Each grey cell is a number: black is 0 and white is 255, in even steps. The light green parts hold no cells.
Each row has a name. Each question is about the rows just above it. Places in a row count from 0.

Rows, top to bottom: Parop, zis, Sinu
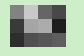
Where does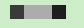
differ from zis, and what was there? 1, [165]
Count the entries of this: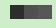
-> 3

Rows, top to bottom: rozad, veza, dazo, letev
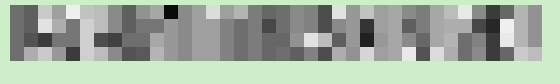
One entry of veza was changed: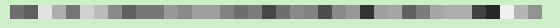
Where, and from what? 33, [71]
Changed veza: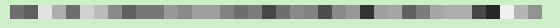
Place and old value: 4, [118]
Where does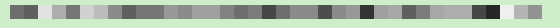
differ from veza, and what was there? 21, [130]
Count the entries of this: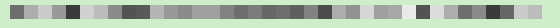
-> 38
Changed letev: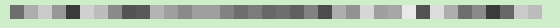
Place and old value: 11, [152]
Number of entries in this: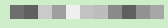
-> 11
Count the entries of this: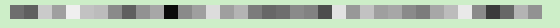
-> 38

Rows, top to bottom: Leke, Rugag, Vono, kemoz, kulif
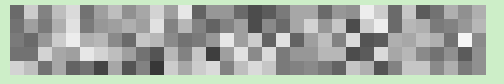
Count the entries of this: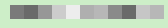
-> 11
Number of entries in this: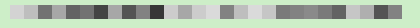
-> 28

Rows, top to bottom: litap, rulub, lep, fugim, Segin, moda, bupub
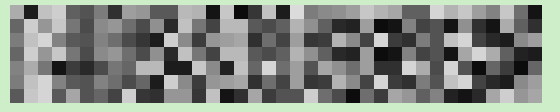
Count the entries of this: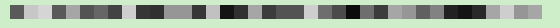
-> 38
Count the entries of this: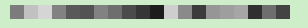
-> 20
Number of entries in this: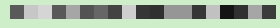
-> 19
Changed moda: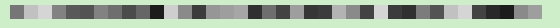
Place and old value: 0, [124]

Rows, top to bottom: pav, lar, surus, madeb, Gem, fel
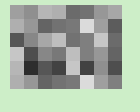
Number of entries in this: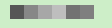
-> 6
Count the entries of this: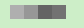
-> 4
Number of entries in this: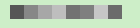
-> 8
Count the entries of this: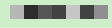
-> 7

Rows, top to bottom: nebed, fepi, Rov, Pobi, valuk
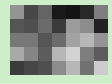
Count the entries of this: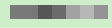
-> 7
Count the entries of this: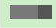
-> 3
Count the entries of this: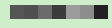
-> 7
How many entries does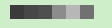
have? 6

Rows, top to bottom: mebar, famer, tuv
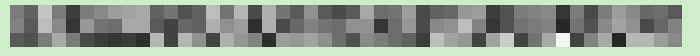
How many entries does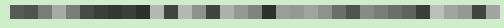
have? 35
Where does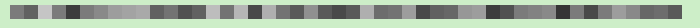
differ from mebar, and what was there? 25, [169]

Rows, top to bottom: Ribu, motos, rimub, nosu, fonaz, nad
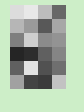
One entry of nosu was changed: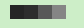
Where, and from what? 2, [96]
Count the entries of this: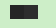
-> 2
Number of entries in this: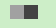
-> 2
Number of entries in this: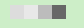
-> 4

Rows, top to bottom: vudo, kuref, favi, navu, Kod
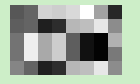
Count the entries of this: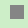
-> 1
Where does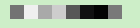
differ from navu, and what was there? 4, [94]
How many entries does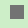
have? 1

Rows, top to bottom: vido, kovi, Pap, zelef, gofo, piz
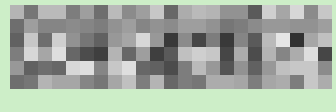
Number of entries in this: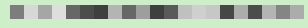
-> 21
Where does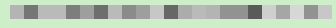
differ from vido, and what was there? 21, [139]
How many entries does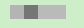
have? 4

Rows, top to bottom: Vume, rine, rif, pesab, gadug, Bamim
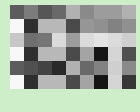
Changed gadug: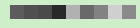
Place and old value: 2, [67]
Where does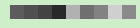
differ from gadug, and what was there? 5, [105]
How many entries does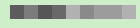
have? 9
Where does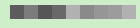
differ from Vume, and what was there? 6, [156]
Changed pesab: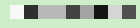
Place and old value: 4, [74]
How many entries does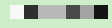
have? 7

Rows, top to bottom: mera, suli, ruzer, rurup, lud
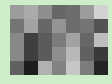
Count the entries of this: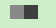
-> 2
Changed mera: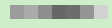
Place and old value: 5, [156]
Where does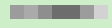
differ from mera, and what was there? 3, [103]
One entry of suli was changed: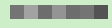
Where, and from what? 2, [103]
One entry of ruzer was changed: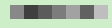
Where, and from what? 5, [103]
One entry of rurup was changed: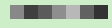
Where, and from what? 6, [57]

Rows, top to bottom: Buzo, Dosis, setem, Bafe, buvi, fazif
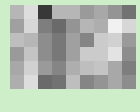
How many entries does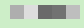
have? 5
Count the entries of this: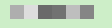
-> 6
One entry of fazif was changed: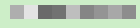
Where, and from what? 1, [221]

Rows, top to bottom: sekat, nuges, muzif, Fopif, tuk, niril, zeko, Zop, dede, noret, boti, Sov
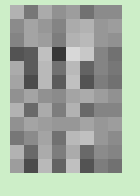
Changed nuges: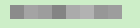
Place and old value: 2, [151]
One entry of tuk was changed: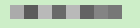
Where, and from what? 3, [113]
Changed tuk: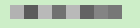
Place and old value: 0, [171]
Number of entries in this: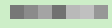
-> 7

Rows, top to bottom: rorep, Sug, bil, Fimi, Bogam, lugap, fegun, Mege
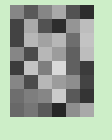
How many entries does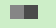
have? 2
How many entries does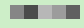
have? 5
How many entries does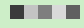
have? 5
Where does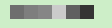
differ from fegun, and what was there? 4, [89]
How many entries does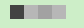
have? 4
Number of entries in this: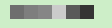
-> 6
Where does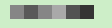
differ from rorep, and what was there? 5, [45]

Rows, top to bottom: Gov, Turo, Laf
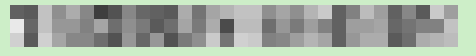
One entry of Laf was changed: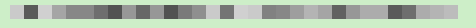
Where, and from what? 0, [208]
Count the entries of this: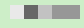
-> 5
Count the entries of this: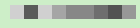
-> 9
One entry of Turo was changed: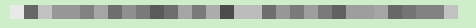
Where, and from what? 22, [129]
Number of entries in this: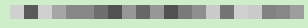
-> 21
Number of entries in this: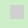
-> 1
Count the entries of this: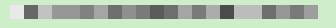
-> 22

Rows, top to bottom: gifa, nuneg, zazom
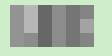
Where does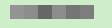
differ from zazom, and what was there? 5, [132]
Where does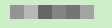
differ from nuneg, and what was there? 3, [140]

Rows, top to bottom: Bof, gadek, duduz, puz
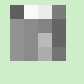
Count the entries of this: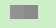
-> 2
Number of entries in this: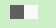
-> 2
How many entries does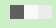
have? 3
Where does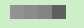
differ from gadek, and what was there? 3, [101]
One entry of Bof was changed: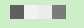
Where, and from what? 1, [249]

